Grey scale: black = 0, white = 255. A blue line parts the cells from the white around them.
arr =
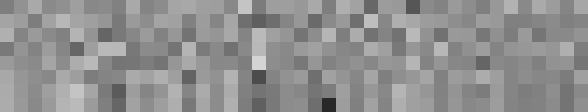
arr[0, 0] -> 126
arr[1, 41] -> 132
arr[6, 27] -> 136
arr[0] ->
[126, 146, 169, 138, 144, 159, 136, 139, 129, 169, 132, 140, 165, 168, 159, 158, 136, 196, 124, 158, 158, 152, 169, 126, 175, 162, 103, 156, 153, 86, 138, 131, 154, 141, 127, 152, 178, 137, 170, 156, 133, 167]
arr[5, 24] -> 148
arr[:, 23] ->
[126, 138, 181, 145, 130, 161, 125, 40]
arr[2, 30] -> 146
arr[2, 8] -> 121
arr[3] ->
[121, 148, 131, 156, 134, 102, 158, 185, 184, 120, 139, 138, 116, 180, 123, 137, 113, 137, 184, 143, 137, 154, 161, 145, 135, 131, 172, 160, 121, 150, 137, 183, 130, 144, 157, 132, 148, 151, 155, 150, 175, 125]
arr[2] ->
[176, 132, 154, 138, 129, 180, 148, 101, 121, 135, 155, 130, 151, 115, 155, 149, 168, 132, 186, 160, 149, 116, 141, 181, 126, 172, 114, 132, 114, 185, 146, 113, 153, 152, 119, 144, 125, 154, 117, 137, 137, 147]
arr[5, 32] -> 156
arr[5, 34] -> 172
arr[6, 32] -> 148
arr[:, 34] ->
[127, 157, 119, 157, 101, 172, 124, 140]
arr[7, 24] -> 157
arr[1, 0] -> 164
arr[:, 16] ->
[136, 166, 168, 113, 137, 179, 171, 176]
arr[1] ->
[164, 157, 125, 162, 183, 164, 159, 150, 121, 154, 141, 164, 161, 129, 156, 133, 166, 111, 95, 110, 133, 151, 106, 138, 153, 111, 190, 135, 175, 167, 156, 153, 142, 135, 157, 153, 128, 128, 133, 139, 128, 132]
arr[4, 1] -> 142
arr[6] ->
[171, 151, 139, 159, 176, 196, 165, 122, 91, 157, 133, 148, 178, 133, 171, 140, 171, 128, 116, 122, 140, 135, 117, 125, 159, 131, 151, 136, 181, 161, 150, 130, 148, 132, 124, 155, 133, 125, 129, 142, 116, 137]
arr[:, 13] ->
[168, 129, 115, 180, 169, 99, 133, 120]
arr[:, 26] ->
[103, 190, 114, 172, 135, 165, 151, 162]
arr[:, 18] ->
[124, 95, 186, 184, 212, 76, 116, 96]
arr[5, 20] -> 146
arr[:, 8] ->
[129, 121, 121, 184, 117, 135, 91, 102]
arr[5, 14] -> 154
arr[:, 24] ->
[175, 153, 126, 135, 138, 148, 159, 157]
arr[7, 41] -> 143

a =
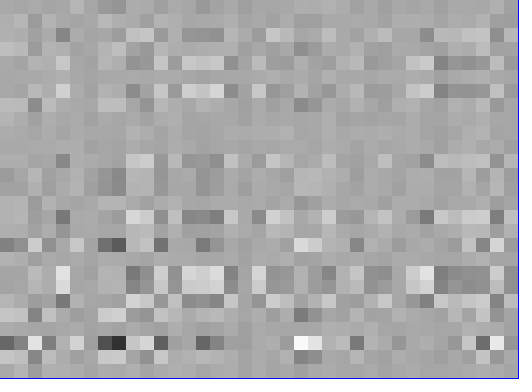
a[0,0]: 169
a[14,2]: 155
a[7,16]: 167
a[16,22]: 167
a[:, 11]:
[160, 179, 154, 182, 197, 171, 198, 183, 172, 164, 165, 152, 150, 152, 172, 143, 163, 114, 174, 207, 199, 151, 194, 161, 95, 199, 171]
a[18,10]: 165
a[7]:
[187, 186, 140, 187, 173, 169, 168, 189, 189, 166, 148, 183, 174, 168, 179, 174, 167, 161, 170, 160, 168, 139, 150, 171, 166, 177, 167, 159, 175, 177, 166, 162, 177, 172, 185, 153, 166]
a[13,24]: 167
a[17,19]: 172
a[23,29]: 169
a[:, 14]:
[153, 169, 148, 174, 194, 164, 196, 179, 166, 164, 163, 153, 148, 149, 166, 138, 161, 122, 167, 206, 204, 145, 180, 161, 102, 184, 166]
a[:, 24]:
[172, 169, 169, 169, 177, 168, 172, 166, 162, 168, 170, 164, 173, 167, 167, 155, 170, 176, 168, 178, 177, 161, 162, 174, 187, 166, 167]
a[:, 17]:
[159, 165, 171, 160, 164, 168, 163, 161, 162, 171, 165, 171, 164, 158, 169, 169, 170, 161, 163, 165, 167, 165, 166, 160, 159, 164, 164]
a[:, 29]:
[165, 174, 167, 169, 194, 174, 195, 177, 172, 172, 172, 162, 173, 172, 172, 155, 171, 168, 171, 204, 198, 152, 171, 169, 169, 168, 171]
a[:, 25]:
[162, 170, 162, 177, 185, 168, 184, 177, 165, 172, 164, 161, 158, 163, 170, 152, 166, 135, 171, 197, 186, 157, 180, 170, 121, 181, 166]
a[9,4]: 165
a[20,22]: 156
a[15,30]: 122
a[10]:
[169, 169, 170, 170, 173, 174, 162, 166, 164, 172, 167, 165, 173, 169, 163, 166, 168, 165, 169, 167, 170, 170, 166, 173, 170, 164, 171, 166, 169, 172, 169, 161, 172, 176, 168, 172, 160]
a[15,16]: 199
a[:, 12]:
[170, 175, 176, 174, 156, 171, 154, 174, 175, 172, 173, 185, 168, 167, 177, 191, 176, 169, 171, 145, 148, 192, 183, 174, 160, 173, 175]
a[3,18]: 168
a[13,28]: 161
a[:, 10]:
[171, 160, 197, 153, 152, 169, 163, 148, 163, 173, 167, 204, 180, 180, 162, 203, 186, 194, 165, 143, 149, 199, 148, 165, 214, 145, 165]
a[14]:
[178, 180, 155, 178, 168, 165, 169, 180, 180, 170, 162, 172, 177, 167, 166, 171, 171, 169, 170, 164, 171, 151, 160, 172, 167, 170, 169, 160, 172, 172, 169, 162, 169, 169, 175, 158, 165]
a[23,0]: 171
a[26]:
[169, 180, 157, 176, 175, 172, 165, 172, 170, 175, 165, 171, 175, 173, 166, 171, 173, 164, 172, 165, 168, 160, 169, 171, 167, 166, 170, 164, 168, 171, 166, 166, 168, 170, 174, 170, 165]
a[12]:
[155, 166, 182, 161, 168, 177, 163, 150, 137, 182, 180, 150, 168, 170, 148, 157, 171, 164, 173, 167, 159, 182, 184, 178, 173, 158, 172, 168, 164, 173, 174, 163, 163, 182, 157, 180, 157]
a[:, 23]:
[177, 169, 189, 172, 158, 176, 151, 171, 175, 175, 173, 189, 178, 176, 172, 205, 183, 180, 173, 134, 149, 200, 166, 175, 178, 169, 171]
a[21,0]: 181

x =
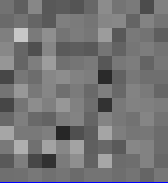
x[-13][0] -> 114
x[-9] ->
[150, 101, 126, 157, 112, 117, 122, 87, 120, 125, 100, 119]
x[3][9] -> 118
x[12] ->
[111, 112, 120, 112, 117, 107, 116, 116, 110, 116, 101, 119]
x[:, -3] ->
[122, 100, 121, 118, 125, 120, 131, 130, 114, 118, 135, 110, 116]
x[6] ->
[116, 152, 120, 134, 111, 123, 105, 127, 104, 131, 122, 102]
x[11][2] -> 71
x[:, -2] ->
[76, 131, 115, 125, 100, 111, 122, 128, 133, 119, 130, 130, 101]
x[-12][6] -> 117
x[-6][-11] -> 117
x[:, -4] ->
[116, 136, 88, 99, 120, 98, 104, 121, 120, 126, 90, 108, 110]
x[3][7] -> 117
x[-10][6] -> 89
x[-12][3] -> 89
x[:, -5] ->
[140, 134, 156, 117, 87, 42, 127, 50, 132, 165, 104, 167, 116]
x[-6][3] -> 128
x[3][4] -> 90
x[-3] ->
[121, 175, 112, 163, 135, 163, 95, 104, 90, 135, 130, 108]
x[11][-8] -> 123
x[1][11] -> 116
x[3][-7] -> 93
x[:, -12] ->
[114, 106, 127, 136, 150, 71, 116, 70, 104, 166, 121, 89, 111]

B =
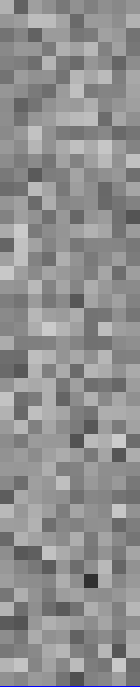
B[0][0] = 178
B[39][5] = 150
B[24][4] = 148
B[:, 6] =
[128, 155, 123, 184, 150, 167, 123, 174, 190, 126, 171, 159, 133, 142, 143, 148, 178, 133, 122, 126, 173, 164, 115, 115, 113, 144, 181, 110, 177, 116, 87, 186, 121, 160, 153, 135, 146, 144, 122, 119, 143, 48, 143, 175, 141, 128, 118, 125, 130]
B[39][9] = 165
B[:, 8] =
[136, 142, 153, 161, 101, 127, 131, 149, 167, 105, 157, 145, 152, 134, 116, 113, 115, 133, 158, 109, 138, 161, 144, 159, 138, 128, 146, 103, 167, 173, 123, 204, 86, 142, 153, 116, 199, 104, 137, 122, 101, 135, 151, 127, 133, 118, 86, 201, 158]
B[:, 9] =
[149, 178, 115, 119, 141, 168, 163, 159, 144, 117, 131, 192, 111, 166, 130, 84, 155, 120, 124, 158, 139, 130, 118, 154, 143, 129, 170, 157, 144, 167, 162, 108, 173, 138, 120, 110, 146, 126, 117, 165, 146, 153, 164, 183, 140, 168, 177, 107, 112]
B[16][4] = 149
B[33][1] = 151
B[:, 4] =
[120, 164, 155, 176, 124, 116, 155, 157, 177, 122, 170, 162, 127, 120, 134, 152, 149, 150, 175, 153, 165, 138, 155, 180, 148, 148, 171, 119, 100, 165, 140, 152, 172, 127, 191, 144, 125, 135, 139, 171, 150, 174, 157, 90, 166, 150, 182, 135, 116]
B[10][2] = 181
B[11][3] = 117
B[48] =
[145, 134, 154, 150, 116, 80, 130, 136, 158, 112]
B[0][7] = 143
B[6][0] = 150
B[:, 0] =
[178, 150, 115, 137, 130, 115, 150, 140, 142, 138, 153, 140, 121, 108, 149, 130, 171, 101, 160, 200, 150, 126, 138, 132, 172, 110, 106, 146, 195, 178, 154, 140, 146, 152, 137, 93, 185, 158, 105, 142, 152, 158, 118, 180, 91, 141, 120, 180, 145]
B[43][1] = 111
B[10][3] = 146
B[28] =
[195, 111, 123, 176, 100, 140, 177, 137, 167, 144]
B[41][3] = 134
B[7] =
[140, 98, 116, 146, 157, 154, 174, 136, 149, 159]
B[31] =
[140, 122, 155, 152, 152, 82, 186, 175, 204, 108]
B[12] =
[121, 135, 90, 125, 127, 164, 133, 144, 152, 111]
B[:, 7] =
[143, 154, 161, 129, 138, 187, 132, 136, 108, 136, 198, 185, 144, 104, 105, 156, 166, 134, 138, 166, 153, 144, 117, 190, 114, 183, 171, 118, 137, 174, 158, 175, 165, 142, 141, 133, 138, 145, 165, 147, 185, 173, 141, 156, 165, 139, 183, 118, 136]

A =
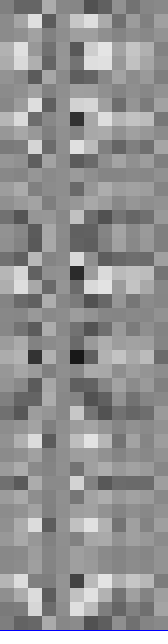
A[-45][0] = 128
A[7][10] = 123
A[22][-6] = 147
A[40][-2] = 136
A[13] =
[157, 171, 128, 140, 142, 105, 151, 173, 157, 162, 158, 132]
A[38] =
[152, 169, 151, 129, 143, 129, 167, 170, 146, 160, 152, 139]
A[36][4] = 143
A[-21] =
[156, 171, 130, 139, 144, 106, 154, 174, 157, 162, 159, 133]
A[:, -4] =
[145, 112, 132, 163, 152, 163, 132, 109, 181, 145, 101, 164, 133, 157, 136, 117, 164, 161, 104, 186, 156, 150, 133, 154, 157, 195, 142, 163, 146, 114, 133, 115, 132, 153, 108, 152, 132, 115, 146, 132, 133, 175, 115, 101, 143]
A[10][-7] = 224
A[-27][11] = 160
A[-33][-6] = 143
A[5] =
[147, 138, 91, 167, 138, 94, 100, 136, 163, 140, 154, 127]
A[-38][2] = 222
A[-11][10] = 107
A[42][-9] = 92
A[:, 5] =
[134, 199, 159, 88, 115, 94, 159, 210, 50, 131, 224, 91, 155, 105, 151, 193, 96, 98, 217, 43, 106, 123, 157, 114, 106, 24, 136, 95, 132, 199, 157, 190, 158, 115, 211, 118, 158, 193, 129, 159, 159, 67, 193, 223, 139]
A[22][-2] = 135
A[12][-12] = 136
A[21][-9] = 174
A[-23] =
[136, 135, 153, 137, 141, 157, 147, 134, 133, 137, 135, 146]
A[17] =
[144, 131, 89, 169, 137, 98, 94, 129, 161, 136, 152, 127]
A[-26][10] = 188
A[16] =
[146, 135, 91, 168, 139, 96, 97, 132, 164, 138, 154, 127]
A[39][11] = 147
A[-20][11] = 107
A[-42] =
[178, 224, 152, 113, 149, 88, 206, 229, 163, 197, 176, 130]
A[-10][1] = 170
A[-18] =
[148, 137, 91, 167, 139, 95, 98, 134, 163, 139, 154, 128]
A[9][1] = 167
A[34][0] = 112
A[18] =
[113, 96, 184, 132, 138, 217, 143, 93, 104, 110, 107, 160]
